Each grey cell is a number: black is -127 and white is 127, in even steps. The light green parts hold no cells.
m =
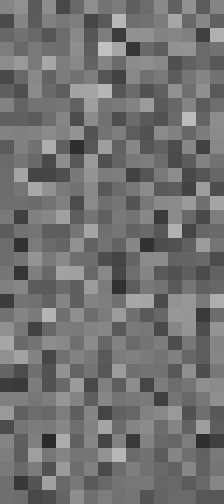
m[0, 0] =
5
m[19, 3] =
-23
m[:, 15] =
[4, -31, 48, -13, -40, -13, -38, -17, 12, 11, 8, -13, -25, -49, 37, -1, -22, -10, -50, -29, -24, 46, -19, 20, 5, 6, -7, 10, 15, -39, -34, -63, -6, -10, 6, -40]
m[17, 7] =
-12
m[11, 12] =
-52
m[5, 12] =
-35
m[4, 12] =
-47
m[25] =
[17, 34, 3, -56, -14, 2, -7, -38, -3, 0, -5, -11, 1, -25, -34, 6]
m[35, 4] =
-26
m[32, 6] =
-9
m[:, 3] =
[13, 0, -42, -16, 39, -28, -22, -11, -18, 11, 45, -53, -58, 17, -12, 7, -33, -21, -5, -23, -37, -28, 52, -25, 13, -56, -45, -45, -1, -23, -6, -85, -8, -45, 32, -50]
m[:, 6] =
[14, -57, -41, -34, -28, -1, 36, 30, 11, -43, -40, 26, 20, 9, 10, -11, 36, -28, -18, -23, 27, 2, -18, 3, 11, -7, -11, -55, -33, 5, 2, 6, -9, 0, -37, -16]
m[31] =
[4, -32, 0, -85, 44, -30, 6, -58, 2, -69, 3, -22, -25, -2, -79, -63]
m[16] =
[-35, -14, -10, -33, -34, -10, 36, -16, -9, -28, -22, -40, 48, -57, -24, -22]
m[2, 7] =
-2
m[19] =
[-9, -74, -1, -23, 33, 31, -23, 8, -56, -17, 5, -38, -45, -32, -52, -29]
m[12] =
[-19, 36, -58, -58, -47, -7, 20, -4, -2, -61, -42, -6, 13, -54, -42, -25]
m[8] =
[-31, -30, -36, -18, 5, -50, 11, -14, -49, -20, -37, -45, -21, 59, -26, 12]
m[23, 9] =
-6
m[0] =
[5, 16, -37, 13, -55, -23, 14, -11, -3, -33, -19, 9, -30, 17, -35, 4]
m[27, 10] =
-57
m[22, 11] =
-24
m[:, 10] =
[-19, -13, 18, -22, 14, -14, -45, 27, -37, -45, -41, -2, -42, 11, -7, 7, -22, -77, 10, 5, -7, 37, -37, -8, -11, -5, -11, -57, -5, 2, 11, 3, -13, -13, -7, -43]
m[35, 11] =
-27
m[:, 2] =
[-37, -36, -22, -6, -5, 8, 10, -12, -36, 3, -13, -22, -58, 41, -20, 1, -10, -4, 20, -1, -35, -14, -5, -61, -11, 3, -15, -3, -8, -19, -3, 0, 31, -3, -43, -55]
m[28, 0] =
1
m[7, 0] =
2

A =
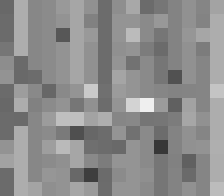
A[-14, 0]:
-23
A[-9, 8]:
37
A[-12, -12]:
-40
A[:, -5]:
[-9, 24, -9, -20, -9, -9, 6, 27, -9, -19, -72, -9, -9, -9]
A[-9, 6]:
17
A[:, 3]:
[11, 11, 11, 11, 11, 11, -24, 11, 28, 11, 30, 11, 22, 15]
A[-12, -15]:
45
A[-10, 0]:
13
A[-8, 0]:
-20
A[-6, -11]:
63
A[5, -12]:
19
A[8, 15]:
45
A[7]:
[-23, 45, 1, 11, 19, -9, 17, -19, 20, 83, 111, 27, -31, 34, 5, 45]
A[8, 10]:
-10
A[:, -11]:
[38, 38, 38, 38, 38, 38, 20, -9, 63, -48, 38, 38, -23, 38]
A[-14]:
[-23, 45, 7, 11, 25, 38, 17, -19, 14, 40, -20, -9, 3, 17, 5, 35]
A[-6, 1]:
-21
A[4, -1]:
45
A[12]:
[-20, 45, 7, 22, 19, -23, -65, -20, 11, 20, 15, -9, 3, -21, 5, 45]
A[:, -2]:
[5, 3, 38, -3, 5, 5, 5, 5, 17, 5, 19, 5, 5, 5]
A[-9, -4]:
-46
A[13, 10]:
10
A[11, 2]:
7
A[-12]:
[-20, 45, 7, 11, -40, 38, 25, -19, 20, 59, 10, -9, 3, 22, 38, 45]
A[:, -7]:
[40, 20, 59, 20, -13, 20, 20, 83, 8, -14, 20, 20, 20, 20]
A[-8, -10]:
74
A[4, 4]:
19
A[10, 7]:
-19
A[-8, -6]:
10
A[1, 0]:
-20

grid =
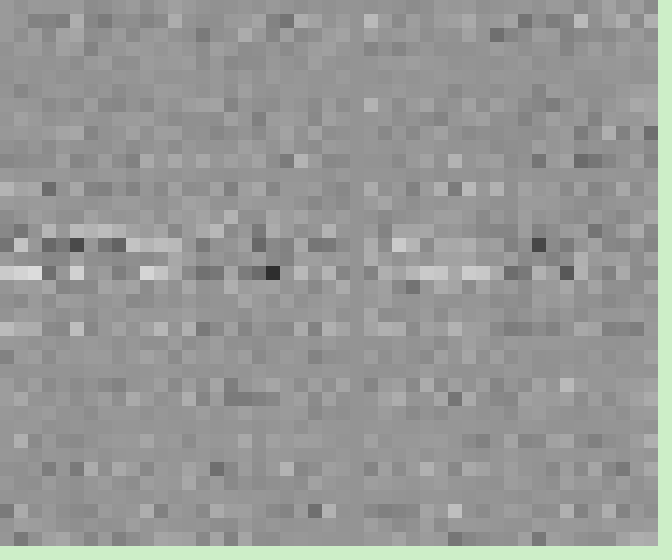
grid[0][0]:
26
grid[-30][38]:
14
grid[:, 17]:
[22, 27, 44, 13, 13, 25, 31, 21, 23, 20, 32, 25, 20, 30, 28, 16, 24, 32, 22, -3, 28, 37, 16, 5, 17, 30, 20, 21, -4, 32, 21, 41, 26, 28, 18, 22, 31, 25, 37]
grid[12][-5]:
20
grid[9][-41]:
5
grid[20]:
[21, 30, 28, 38, 5, 10, 10, 36, 29, 35, 12, 29, 18, 39, 19, 21, 47, 28, 32, 33, 20, 25, 9, 24, 43, 20, 27, 32, 9, -12, 23, 43, 37, 12, 36, 21, 26, 14, 25, 26, 39, 17, 35, 16, 16, 14, 34]
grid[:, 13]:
[26, 20, 16, 22, 29, 21, 23, 29, 16, 16, 24, 25, 23, 13, 34, 27, 27, 23, 30, 10, 39, 24, 30, 48, 14, 31, 18, 29, 46, 21, 20, 12, 21, 35, 40, 22, 21, 20, 32]
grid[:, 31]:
[26, 29, 21, 16, 24, 25, 21, 16, 4, 33, 21, 17, 16, 48, 20, 31, 21, 42, 34, 70, 43, 19, 13, 29, 12, 32, 22, 10, 38, 13, 22, 28, 24, 30, 29, 22, 26, 12, 26]
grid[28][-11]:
7
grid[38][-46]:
-6
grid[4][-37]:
28
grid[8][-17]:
12
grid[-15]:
[25, 24, 18, 23, 18, 23, 25, 22, 16, 23, 16, 16, 28, 14, 20, 29, 16, 17, 14, 21, 21, 23, 20, 26, 20, 20, 19, 19, 23, 19, 22, 12, 22, 32, 25, 18, 26, 23, 24, 24, 23, 21, 19, 19, 18, 23, 23]
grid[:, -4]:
[34, 31, 10, 17, 23, 22, 17, 22, 26, 47, 16, 5, 22, 14, 20, 16, 9, 7, 29, 1, 16, 9, 22, 1, 19, 15, 23, 22, 12, 23, 21, 14, 24, 8, 16, 23, 46, 27, 14]
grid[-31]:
[21, 33, 26, 18, 21, 25, 20, 19, 27, 27, 30, 20, 12, 16, 16, 14, 32, 23, 0, 28, 29, 26, 9, 32, 25, 20, 21, 24, 15, 19, 12, 4, 22, 26, 32, 16, 17, 3, 17, 31, 21, 24, 2, 26, 24, 23, 33]
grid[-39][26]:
17
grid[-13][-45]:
20
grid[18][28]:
18
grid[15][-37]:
31
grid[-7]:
[23, 22, 17, 23, 22, 19, 23, 18, 22, 23, 23, 20, 22, 21, 23, 19, 23, 26, 17, 25, 24, 20, 20, 20, 24, 20, 22, 24, 21, 26, 19, 24, 23, 19, 17, 22, 25, 21, 20, 23, 22, 21, 22, 24, 19, 24, 21]
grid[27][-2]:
28
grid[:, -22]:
[20, 20, 20, 20, 20, 20, 20, 20, 20, 20, 20, 20, 20, 20, 20, 20, 20, 20, 20, 20, 20, 20, 20, 20, 20, 20, 20, 20, 20, 20, 20, 20, 20, 20, 20, 20, 20, 20, 20]
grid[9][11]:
30
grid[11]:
[7, 11, 14, 14, 32, 5, 12, 29, 13, 1, 42, 24, 40, 25, 40, 23, 32, 25, 35, 14, -4, 52, 28, 8, 10, 20, 19, 19, 10, 25, 35, 17, 51, 21, 28, 31, 12, 18, -10, 26, 34, -20, -9, 5, 17, 32, 5]
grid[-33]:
[20, 7, 17, 23, 25, 22, 16, 22, 12, 19, 20, 28, 27, 23, 18, 24, 16, 31, 20, 18, 24, 24, 20, 22, 22, 20, 22, 22, 26, 21, 22, 21, 10, 19, 20, 15, 21, 21, 5, 27, 24, 17, 17, 17, 25, 30, 32]
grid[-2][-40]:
17
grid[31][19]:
33
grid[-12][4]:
20
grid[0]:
[26, 18, 25, 24, 24, 26, 12, 15, 21, 27, 14, 24, 32, 26, 20, 17, 18, 22, 18, 25, 20, 15, 20, 17, 20, 20, 17, 20, 18, 12, 16, 26, 23, 25, 16, 19, 21, 23, 18, 26, 25, 10, 21, 34, 19, 29, 11]
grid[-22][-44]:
-23
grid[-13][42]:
22
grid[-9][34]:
22
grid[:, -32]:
[17, 15, 16, 31, 24, 24, 24, 35, 14, 7, 20, 23, 18, 34, 19, 24, 56, 18, 23, -8, 21, 20, 21, 10, 29, 27, 18, 37, 28, 19, 20, 23, 19, -16, 27, 25, 43, 14, 36]
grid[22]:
[19, 29, 27, 21, 15, 21, 13, 24, 20, 27, 24, 24, 26, 30, 22, 21, 20, 16, 27, 22, 22, 23, 26, 30, 17, 20, 39, 13, 15, 20, 27, 13, 28, 22, 25, 23, 12, 19, 25, 15, 22, 13, 22, 22, 22, 29, 23]
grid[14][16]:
19
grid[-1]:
[22, -6, 16, 32, 38, 23, 6, 26, 1, 13, 21, 37, 34, 32, 8, 36, 2, 37, 14, 13, 23, 24, 22, 21, 21, 20, 25, 25, 35, 20, 28, 26, -9, 6, 12, 17, 16, 32, -7, 30, 25, 17, 14, 14, 34, 46, 43]
